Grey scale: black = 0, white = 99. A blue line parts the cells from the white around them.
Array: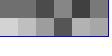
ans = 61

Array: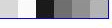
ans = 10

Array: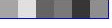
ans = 39

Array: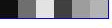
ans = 88

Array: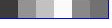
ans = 75

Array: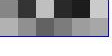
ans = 38
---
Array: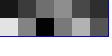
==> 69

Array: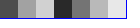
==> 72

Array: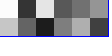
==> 68

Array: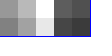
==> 27

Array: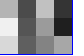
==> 51

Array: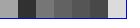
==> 28

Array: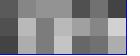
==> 44

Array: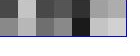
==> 76

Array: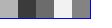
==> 94
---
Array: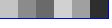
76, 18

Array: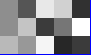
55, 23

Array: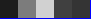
11, 20

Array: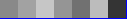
53, 20

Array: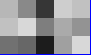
71, 84

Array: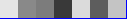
89, 76

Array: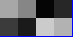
65, 69

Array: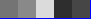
45, 27

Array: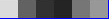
85, 59
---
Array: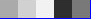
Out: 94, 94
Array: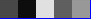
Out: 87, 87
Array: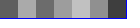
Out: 61, 75
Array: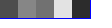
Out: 44, 88
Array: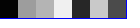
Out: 93, 93
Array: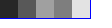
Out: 62, 88
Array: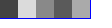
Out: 53, 85
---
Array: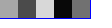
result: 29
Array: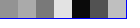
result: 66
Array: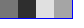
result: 18
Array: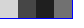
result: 27
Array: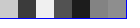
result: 23
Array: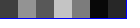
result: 57
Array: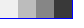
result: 73
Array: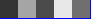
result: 64
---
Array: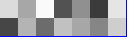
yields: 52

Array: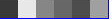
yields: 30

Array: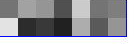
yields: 35

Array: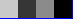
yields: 54

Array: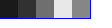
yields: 90

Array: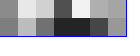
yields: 27

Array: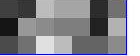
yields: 39

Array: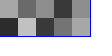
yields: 45

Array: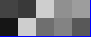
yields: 51

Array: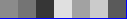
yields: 79
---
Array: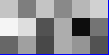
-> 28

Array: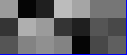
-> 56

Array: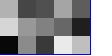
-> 22

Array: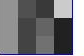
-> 44

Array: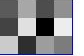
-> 61

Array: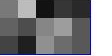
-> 56

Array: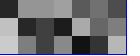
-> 25

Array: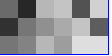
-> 71
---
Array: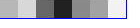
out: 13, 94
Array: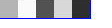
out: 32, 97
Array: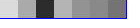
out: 70, 85
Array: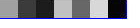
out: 75, 84
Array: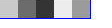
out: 20, 92
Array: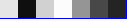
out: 98, 98
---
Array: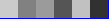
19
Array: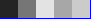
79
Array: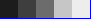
92
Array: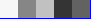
38
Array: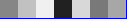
65
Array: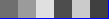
25
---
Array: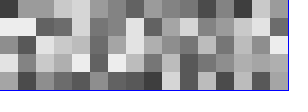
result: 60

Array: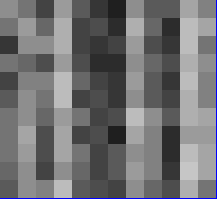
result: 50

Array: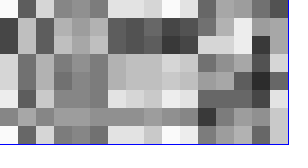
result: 32

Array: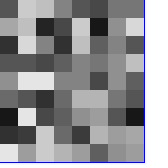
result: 46

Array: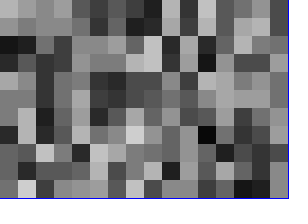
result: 29
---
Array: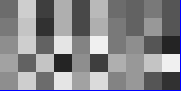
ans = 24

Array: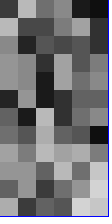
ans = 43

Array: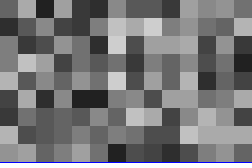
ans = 13

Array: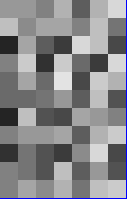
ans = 50

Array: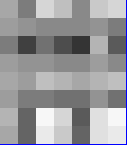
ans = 83

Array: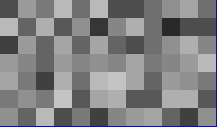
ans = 47

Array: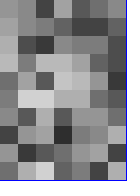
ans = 26

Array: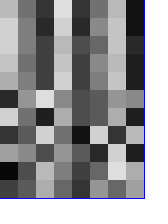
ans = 20
